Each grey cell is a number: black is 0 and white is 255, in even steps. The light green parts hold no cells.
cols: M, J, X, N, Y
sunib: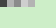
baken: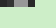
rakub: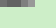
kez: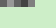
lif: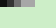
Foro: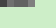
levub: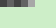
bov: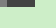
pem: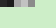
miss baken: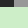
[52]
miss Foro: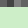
[112]
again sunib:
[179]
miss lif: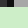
[112]
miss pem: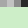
[28]
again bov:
[67]

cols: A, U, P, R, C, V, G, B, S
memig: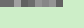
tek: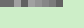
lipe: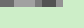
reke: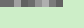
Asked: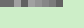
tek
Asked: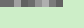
reke
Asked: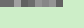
memig

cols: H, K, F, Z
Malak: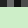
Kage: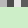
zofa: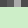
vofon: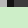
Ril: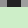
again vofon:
[61]
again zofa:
[76]
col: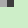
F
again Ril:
[35]
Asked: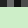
Malak
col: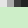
F

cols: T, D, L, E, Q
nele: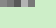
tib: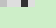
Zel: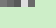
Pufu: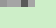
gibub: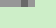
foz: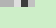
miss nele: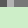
[136]
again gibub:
[151]
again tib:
[222]
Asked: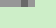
gibub
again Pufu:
[165]
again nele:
[120]

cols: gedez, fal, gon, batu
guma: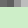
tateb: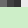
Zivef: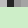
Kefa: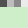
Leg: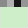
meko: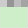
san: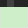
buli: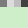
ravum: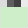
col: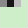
gon
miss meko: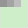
[204]
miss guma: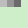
[95]
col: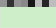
gon
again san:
[37]
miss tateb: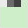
[51]

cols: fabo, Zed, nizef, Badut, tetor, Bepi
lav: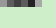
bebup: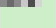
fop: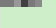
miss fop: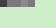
[152]
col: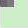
Zed
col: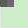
Zed
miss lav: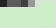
[168]
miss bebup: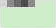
[200]
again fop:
[122]
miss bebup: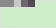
[213]

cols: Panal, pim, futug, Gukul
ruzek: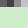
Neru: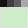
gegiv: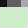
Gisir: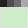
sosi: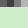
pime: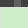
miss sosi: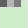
[64]
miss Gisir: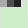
[108]
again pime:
[64]
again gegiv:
[95]
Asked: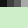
Neru

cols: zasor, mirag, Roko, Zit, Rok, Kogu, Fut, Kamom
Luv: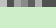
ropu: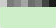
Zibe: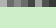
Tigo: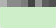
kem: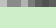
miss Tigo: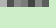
[152]
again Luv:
[81]

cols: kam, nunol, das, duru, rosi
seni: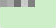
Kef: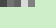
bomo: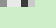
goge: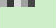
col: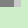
rosi
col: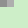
kam
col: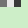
nunol

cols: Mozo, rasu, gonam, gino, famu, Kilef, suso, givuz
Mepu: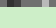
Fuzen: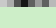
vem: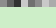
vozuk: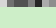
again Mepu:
[112]
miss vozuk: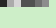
[127]
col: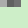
rasu
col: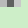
suso
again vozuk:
[81]

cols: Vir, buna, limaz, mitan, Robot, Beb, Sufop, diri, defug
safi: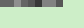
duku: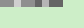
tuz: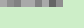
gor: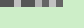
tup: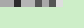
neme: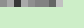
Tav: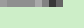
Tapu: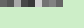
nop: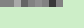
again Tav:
[143]
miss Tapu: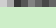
[115]
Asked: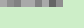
tuz
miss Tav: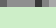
[156]
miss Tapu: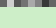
[72]

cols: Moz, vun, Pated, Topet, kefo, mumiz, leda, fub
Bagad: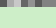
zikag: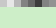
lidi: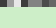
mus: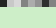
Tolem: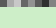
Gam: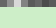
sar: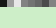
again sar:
[130]
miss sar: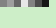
[115]

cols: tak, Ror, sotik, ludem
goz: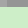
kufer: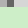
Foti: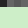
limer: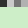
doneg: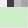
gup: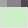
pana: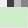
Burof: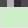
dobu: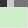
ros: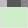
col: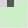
sotik
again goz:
[149]

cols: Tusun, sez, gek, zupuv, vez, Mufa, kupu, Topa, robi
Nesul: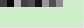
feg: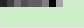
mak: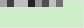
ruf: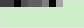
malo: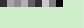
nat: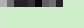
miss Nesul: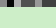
[22]
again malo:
[49]
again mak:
[191]
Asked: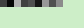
Nesul

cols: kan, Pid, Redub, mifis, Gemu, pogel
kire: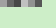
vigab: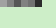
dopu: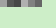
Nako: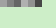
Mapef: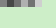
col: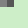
Pid
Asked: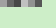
kire
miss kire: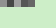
[192]
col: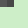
Redub
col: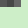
Redub

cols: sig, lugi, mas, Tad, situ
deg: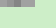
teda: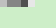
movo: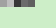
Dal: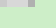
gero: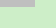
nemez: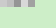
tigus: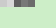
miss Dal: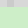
[176]
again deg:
[161]
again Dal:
[216]
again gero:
[191]

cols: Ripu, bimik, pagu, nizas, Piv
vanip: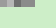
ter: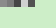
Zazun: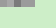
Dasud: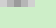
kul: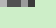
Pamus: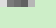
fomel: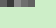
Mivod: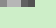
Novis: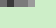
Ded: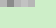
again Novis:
[123]
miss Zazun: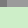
[168]
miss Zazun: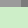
[168]
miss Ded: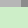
[194]
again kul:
[82]

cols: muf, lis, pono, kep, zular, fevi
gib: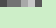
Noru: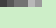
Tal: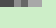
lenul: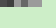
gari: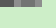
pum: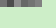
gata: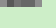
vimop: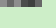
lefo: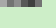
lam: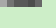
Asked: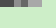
Tal
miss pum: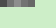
[129]
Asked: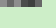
vimop

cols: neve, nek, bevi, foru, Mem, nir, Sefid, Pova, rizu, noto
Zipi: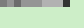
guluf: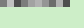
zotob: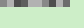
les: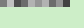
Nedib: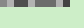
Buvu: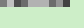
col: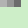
nir
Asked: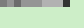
Zipi
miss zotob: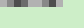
[94]
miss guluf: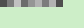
[162]

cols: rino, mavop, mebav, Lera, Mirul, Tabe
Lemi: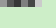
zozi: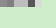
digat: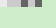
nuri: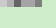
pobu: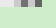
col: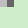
Lera
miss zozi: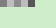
[218]
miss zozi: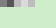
[140]
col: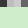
mebav
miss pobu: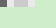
[114]
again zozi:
[189]

